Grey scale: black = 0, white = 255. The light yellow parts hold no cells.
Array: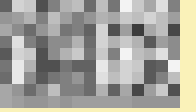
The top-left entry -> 98
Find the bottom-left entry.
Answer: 167
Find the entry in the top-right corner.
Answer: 128
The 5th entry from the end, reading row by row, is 158
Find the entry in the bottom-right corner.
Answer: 149
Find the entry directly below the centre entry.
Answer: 98
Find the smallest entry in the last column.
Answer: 71
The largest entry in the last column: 243
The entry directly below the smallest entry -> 178
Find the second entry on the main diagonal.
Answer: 158
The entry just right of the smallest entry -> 167
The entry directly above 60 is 190
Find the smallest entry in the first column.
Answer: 89
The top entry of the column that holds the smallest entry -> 201
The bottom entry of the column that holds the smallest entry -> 149
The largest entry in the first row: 243
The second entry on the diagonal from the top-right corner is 190
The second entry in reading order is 211
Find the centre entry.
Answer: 117
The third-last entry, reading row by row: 149
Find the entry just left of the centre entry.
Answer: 201
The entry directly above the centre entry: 108
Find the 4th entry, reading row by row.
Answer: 80

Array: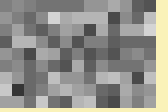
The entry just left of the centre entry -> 94
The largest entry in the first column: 200
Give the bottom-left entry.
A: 161
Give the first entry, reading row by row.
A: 127
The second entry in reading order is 139
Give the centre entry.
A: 127
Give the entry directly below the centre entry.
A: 170
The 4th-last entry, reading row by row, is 74
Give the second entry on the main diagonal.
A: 127
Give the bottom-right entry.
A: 161
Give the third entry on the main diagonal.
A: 115
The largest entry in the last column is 212
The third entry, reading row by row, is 127
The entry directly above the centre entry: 83
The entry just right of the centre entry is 83
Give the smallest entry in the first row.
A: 83
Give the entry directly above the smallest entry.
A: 149
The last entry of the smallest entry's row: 149
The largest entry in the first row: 170
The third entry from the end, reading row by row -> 161

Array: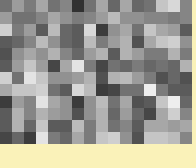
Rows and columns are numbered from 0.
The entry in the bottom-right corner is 133
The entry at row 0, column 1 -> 156
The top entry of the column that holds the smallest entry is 49
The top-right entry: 133
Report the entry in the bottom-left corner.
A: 70
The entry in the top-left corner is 114
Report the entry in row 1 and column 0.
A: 156
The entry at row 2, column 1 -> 123
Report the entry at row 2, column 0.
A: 207
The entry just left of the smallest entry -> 133
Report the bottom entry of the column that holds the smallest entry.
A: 167
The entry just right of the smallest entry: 114
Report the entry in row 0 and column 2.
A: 123
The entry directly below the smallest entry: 123
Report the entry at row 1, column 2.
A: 114
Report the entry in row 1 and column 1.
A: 114

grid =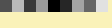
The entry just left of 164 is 38
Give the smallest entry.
0

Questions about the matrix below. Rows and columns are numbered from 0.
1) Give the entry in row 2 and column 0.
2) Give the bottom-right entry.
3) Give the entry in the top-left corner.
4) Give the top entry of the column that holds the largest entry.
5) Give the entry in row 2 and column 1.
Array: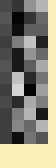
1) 74
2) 85
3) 74
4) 53
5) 14
